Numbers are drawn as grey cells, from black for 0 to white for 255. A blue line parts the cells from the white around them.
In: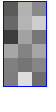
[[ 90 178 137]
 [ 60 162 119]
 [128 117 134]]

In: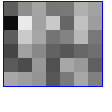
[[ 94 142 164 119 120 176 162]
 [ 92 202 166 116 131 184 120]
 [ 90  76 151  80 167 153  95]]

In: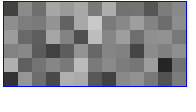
[[ 66 139 111 166 154 168 122 173 114 115  86 124 137]
 [156 105  94 165 131  79 189 134 158 110 143 145 120]
 [176  95 116 134 121 187 122 138 124 118 157  37 113]]

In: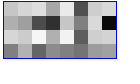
[[198 213 222 167 234  80 206 217]
 [214 204 246 176 242  93 207 211]]

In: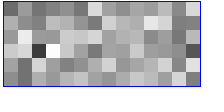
[[108 155 117 130 144 119 218 161 143 166 157 187 138 216]
 [153 236 155 153 204 199 213 162 178 184 139 158 120 185]
 [162 114 213 159 130 145 175 210 151 166 181 211 135 225]]

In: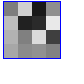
[[126 208  24 143]
 [178 128 219  63]]

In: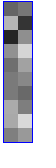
[[101 119]
 [ 37 143]
 [111 162]
 [122 105]
 [169 217]]
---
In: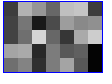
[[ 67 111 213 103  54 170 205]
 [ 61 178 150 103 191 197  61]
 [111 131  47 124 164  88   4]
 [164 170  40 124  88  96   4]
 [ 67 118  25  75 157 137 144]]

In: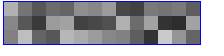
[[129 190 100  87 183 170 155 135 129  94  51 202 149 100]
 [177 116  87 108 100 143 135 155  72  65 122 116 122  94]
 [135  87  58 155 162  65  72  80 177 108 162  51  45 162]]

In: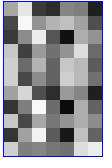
[[ 52 126 248 107  11 173  99]
 [ 52 161 242  91  24 192  99]
 [ 58 140 236  85  17 173 147]
 [207 107 179  99 199 185  91]
 [199  72 167 119 147 173 140]
 [199  64 154 113 147 221 107]
 [ 72 248 147 179 192 161  79]
 [207  72 140  99 207 185 113]
 [207 126 133 119 113 221 236]
 [161 214  79  45 154 133  31]
 [167 229  58  45 133 126  31]]

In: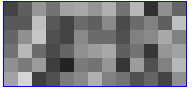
[[101 144 198  80  68 137 107 107  80 129 137 168 129]
 [ 88  88 192  88  68 107  95 137  74 107 129  95 192]
 [144 123 156  62  35 123 115 150  54 156  80 129 184]
 [ 68  95 150 115 162 168 150 176 115 184  48 144 101]
 [115 184 107  74 101 144 156 168  95 115  54 150 162]
 [162 213  62  80 123 137 176 129 115  80 101  68 144]]

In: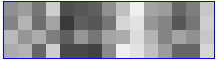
[[185 150 171 126  95 150 118 164 171 220 179 132 164 144 199]
 [144 156 118 206  79  87  95 144 192 239 164 156 102 126 199]
 [132 179 110 164  58  95  87 118 213 226 150 132  87 118 206]
 [171 179 102 206  73  73  66 138 239 226 192 156 102 102 213]]

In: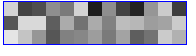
[[ 86 217 217  94 171 114 171 129 189 183 157 163 203]
 [229 196 150  86 129 135 157 122 163  94 114 203 177]
 [211  67  79 142 122 211  29 142  67  35 150 203  61]]

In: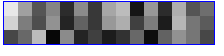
[[ 71 104 188   7 139  36  64  28  50 104  13  98 146 118  71]
 [232 160  85 133  44 139  56 166 188  21 152  44 174  85 110]
 [211 125  78 146  36  98  56 152 174  64 125  28 182 118  91]]

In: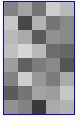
[[192 214 185 109 103]
 [199  71 178 117 137]
 [ 91 117 163 157 199]
 [131 206 151 124 170]
 [157  97 124 137  85]
 [131 163 117 206 185]
 [185 170  91 145 137]
 [145 131  58 170 178]]
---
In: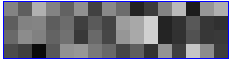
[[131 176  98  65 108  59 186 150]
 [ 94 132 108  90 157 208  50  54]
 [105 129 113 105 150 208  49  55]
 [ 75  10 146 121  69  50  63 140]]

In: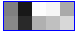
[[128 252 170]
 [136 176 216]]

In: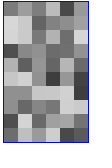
[[124 126  73]
 [215 100 142]
 [213 121 110]
 [ 79 145 112]
 [178 149 182]
 [198 145 151]
 [144 199 209]
 [143 134 208]
 [ 79 105 165]
 [109 154  73]]

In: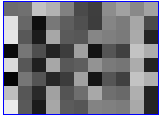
[[109 194 129  62 161 163]
 [225  15  94  61 123  74]
 [231  28  90 134 122  36]
 [ 11  78  61  19  64 173]
 [219  32  88 147 117  35]
 [  4  84  60  21  64 176]
 [190  41  84 168 105  34]
 [235  27  91 131 124  37]]

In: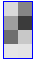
[[218]
 [158]
 [110]
 [229]]

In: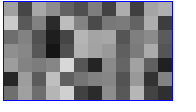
[[160 167  98 126 173 164]
 [202 130 189  74 123 173]
 [110  81  69 164  85 139]
 [143  87  79 163  95 171]
 [157 124 216  36 101  96]
 [ 38  91  95 129  83  50]
 [111 110 208  43  88  67]]

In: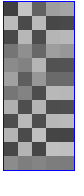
[[ 64  98 164]
 [187 186  73]
 [ 73  77 184]
 [117 103 151]
 [139 181  83]
 [161 151 106]
 [118  77 183]
 [176 180  78]
 [ 77  78 185]
 [180 192  68]
 [ 71  70 191]
 [140 132 124]]

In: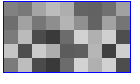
[[129 165 174  98 161]
 [110 119 180  99 117]
 [123  76 108 176  78]
 [198 203  92 182 207]
 [123  75 108 176  77]]

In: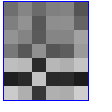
[[111 107 131]
 [127  87 143]
 [147  90 133]
 [120 144  94]
 [190  42 175]
 [ 31 195  43]
 [203  55 172]]
